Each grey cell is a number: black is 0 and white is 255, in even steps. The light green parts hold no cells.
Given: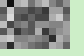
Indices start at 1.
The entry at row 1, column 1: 174
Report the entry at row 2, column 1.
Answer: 87
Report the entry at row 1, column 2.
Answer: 17
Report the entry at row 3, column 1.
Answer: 116
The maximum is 217
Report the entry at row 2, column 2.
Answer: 202
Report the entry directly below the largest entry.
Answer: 71
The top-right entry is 145
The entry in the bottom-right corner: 100
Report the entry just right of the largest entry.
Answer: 87
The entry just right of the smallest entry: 174
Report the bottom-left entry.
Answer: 145

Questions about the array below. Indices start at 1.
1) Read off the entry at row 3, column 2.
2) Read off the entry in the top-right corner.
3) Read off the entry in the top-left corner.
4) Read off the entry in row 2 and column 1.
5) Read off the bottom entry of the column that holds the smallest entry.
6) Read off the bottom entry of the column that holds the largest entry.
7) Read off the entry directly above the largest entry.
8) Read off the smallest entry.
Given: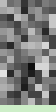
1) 53
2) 109
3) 187
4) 162
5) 187
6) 123
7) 162
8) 14

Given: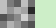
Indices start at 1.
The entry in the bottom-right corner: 83
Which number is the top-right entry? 111
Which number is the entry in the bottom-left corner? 123
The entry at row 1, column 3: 95

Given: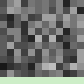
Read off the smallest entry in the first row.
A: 36
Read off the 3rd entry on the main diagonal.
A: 93
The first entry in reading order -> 77
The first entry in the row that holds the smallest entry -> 24
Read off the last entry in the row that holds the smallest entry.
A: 145
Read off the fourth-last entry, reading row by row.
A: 130
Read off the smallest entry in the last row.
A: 48
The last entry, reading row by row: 106
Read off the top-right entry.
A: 118
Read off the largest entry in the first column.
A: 118
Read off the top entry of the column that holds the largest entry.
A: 93
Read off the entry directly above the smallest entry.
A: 77
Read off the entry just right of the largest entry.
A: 64
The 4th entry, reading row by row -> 64
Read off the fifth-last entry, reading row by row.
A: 118
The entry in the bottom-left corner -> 77
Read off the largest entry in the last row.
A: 145
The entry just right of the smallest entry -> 48
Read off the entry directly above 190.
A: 106
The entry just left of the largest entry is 176
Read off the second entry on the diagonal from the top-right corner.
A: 160
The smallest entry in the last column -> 36
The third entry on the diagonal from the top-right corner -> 160
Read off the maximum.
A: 190
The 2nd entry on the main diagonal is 160

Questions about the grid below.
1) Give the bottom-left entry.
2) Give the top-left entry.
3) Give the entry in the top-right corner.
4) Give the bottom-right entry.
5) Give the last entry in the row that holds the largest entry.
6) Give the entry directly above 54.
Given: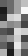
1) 179
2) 96
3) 191
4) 84
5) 248
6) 149

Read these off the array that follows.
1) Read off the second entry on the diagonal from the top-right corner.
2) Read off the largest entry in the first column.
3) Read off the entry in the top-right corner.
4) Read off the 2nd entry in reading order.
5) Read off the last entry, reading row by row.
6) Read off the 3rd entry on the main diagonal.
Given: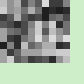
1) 31
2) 205
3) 130
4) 146
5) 190
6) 174

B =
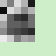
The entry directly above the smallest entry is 192
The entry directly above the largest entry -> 139
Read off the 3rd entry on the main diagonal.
57
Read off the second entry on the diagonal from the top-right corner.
139
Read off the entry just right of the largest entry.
204
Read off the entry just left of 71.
84
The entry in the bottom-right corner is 153
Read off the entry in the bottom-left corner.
234
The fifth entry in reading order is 27

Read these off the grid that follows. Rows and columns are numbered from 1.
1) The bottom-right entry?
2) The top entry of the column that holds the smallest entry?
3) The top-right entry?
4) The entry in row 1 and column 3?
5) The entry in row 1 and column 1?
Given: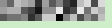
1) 190
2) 131
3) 218
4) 190
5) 143
